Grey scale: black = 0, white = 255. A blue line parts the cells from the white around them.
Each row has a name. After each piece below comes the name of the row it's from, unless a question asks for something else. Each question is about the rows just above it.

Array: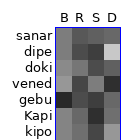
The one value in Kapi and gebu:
[104]
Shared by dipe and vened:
[125]
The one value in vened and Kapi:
[47]
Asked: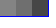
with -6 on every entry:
[126 105  64]
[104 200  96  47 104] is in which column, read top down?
D

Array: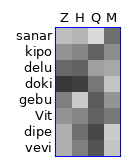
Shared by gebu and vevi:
[127]
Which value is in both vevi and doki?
[196]
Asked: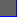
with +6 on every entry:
[104]
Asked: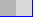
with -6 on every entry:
[176 212]

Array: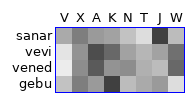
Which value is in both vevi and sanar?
[162]
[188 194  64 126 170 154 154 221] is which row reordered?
gebu
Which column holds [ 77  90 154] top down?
A
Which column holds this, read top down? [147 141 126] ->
X

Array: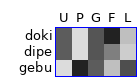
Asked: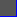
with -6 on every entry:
[79]
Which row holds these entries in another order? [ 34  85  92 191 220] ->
doki
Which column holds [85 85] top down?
G
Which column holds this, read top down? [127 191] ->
F

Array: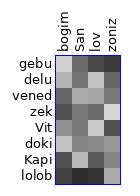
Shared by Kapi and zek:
[81]
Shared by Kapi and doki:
[131]
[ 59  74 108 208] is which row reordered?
gebu

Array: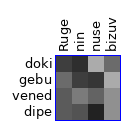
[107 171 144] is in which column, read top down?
bizuv
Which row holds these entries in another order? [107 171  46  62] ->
doki
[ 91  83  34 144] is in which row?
dipe
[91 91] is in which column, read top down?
Ruge
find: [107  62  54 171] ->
gebu
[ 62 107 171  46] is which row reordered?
doki
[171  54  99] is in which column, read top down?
nuse

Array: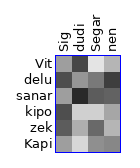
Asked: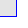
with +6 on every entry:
[234]
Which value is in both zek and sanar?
[92]
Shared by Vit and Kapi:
[158]
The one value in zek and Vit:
[181]

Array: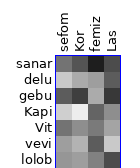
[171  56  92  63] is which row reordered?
gebu
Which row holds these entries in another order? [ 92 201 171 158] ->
delu
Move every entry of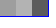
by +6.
[164 185  98]
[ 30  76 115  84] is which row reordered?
sanar

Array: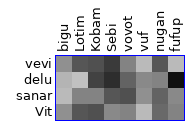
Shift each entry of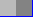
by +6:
[192 137]
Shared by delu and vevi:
[131]
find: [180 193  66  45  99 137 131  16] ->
delu
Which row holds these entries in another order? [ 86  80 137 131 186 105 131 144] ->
Vit

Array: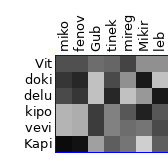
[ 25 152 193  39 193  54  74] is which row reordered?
delu
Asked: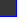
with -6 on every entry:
[48]

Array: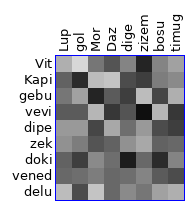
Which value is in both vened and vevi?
[91]
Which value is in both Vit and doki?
[132]

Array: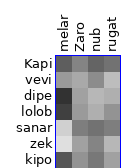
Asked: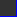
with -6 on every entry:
[44]
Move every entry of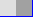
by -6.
[217 155]

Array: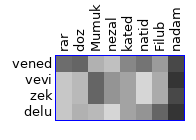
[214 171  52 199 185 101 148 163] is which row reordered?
vevi
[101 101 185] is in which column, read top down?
Mumuk
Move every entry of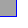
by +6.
[169]
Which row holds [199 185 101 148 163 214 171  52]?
vevi
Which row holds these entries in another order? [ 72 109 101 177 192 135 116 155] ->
vened

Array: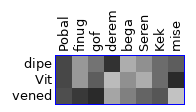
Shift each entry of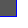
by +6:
[92]
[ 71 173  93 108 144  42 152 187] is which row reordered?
Vit
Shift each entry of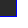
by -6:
[36]
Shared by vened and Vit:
[42]
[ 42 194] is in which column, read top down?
mise

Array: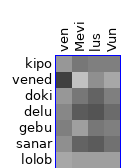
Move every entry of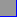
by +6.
[157]
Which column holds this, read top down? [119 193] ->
Mevi
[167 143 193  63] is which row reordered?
vened
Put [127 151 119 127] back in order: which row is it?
kipo
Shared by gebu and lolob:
[159]
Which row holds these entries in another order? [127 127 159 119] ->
gebu
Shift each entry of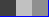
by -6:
[ 57 187 137]

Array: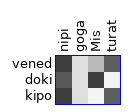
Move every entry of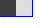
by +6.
[ 68 228]
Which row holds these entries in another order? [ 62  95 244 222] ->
kipo

